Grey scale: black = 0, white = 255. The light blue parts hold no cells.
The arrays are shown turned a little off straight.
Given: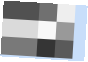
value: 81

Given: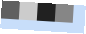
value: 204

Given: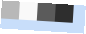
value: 249

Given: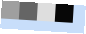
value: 101

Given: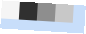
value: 48

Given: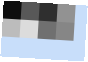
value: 88

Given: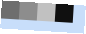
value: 141
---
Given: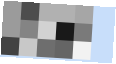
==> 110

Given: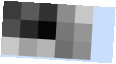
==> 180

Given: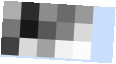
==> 161

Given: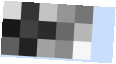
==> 161

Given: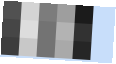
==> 115

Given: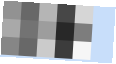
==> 203

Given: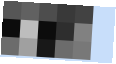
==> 24
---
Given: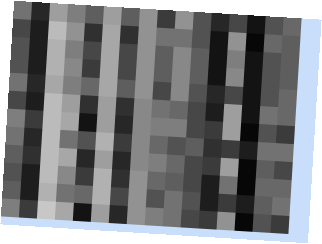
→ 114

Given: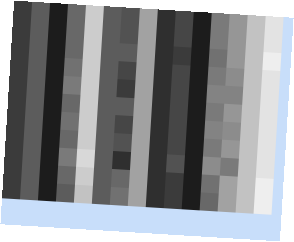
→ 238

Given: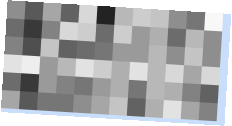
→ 98

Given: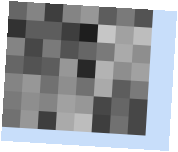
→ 71

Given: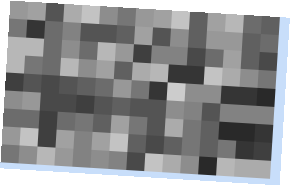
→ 63

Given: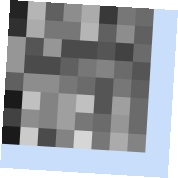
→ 107
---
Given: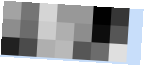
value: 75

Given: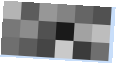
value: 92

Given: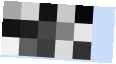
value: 94

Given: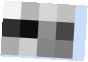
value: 204

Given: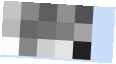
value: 135

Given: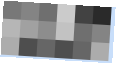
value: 78

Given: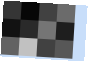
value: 193

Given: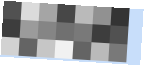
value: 100

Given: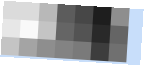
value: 164

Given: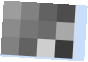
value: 98
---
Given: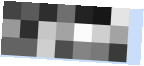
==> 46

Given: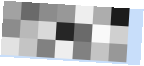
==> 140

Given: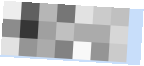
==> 182

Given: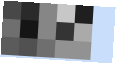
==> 134

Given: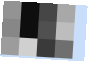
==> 70

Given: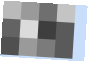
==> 111

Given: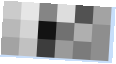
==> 133

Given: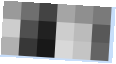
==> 67
